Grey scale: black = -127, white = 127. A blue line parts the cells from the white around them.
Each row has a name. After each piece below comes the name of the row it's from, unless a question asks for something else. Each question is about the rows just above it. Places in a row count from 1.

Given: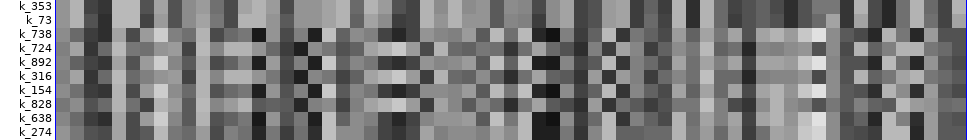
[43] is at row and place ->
k_892, 11
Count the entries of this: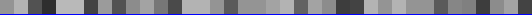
38

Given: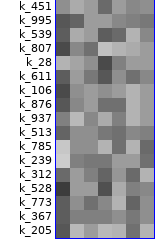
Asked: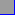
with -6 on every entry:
[22]
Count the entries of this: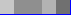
5
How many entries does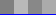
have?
4
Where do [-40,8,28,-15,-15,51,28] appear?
k_876
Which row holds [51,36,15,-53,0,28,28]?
k_28
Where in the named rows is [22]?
k_312, 5
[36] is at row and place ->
k_28, 2

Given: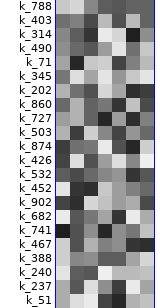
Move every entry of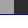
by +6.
[42,-75]
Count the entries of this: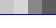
4
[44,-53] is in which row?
k_902

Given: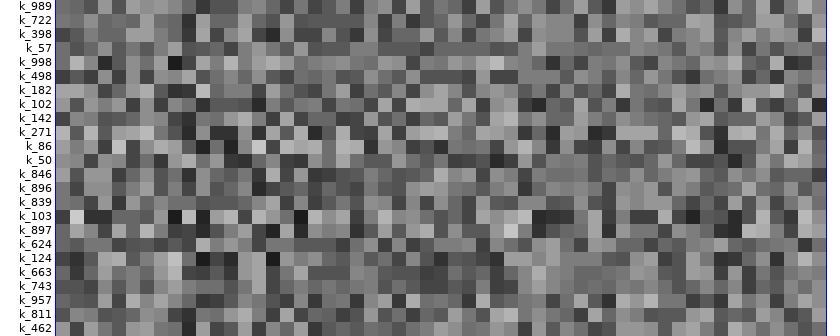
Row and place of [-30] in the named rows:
k_811, 20
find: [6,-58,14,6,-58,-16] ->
k_50
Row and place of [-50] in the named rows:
k_743, 30

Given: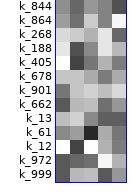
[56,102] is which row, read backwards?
k_188
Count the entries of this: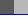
2

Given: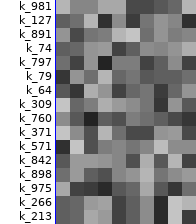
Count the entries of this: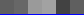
6
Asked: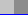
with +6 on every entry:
[74,18]
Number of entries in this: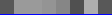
8
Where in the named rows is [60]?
k_571, 8
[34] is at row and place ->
k_266, 4
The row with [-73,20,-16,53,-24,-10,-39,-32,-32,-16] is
k_79
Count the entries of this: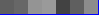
7

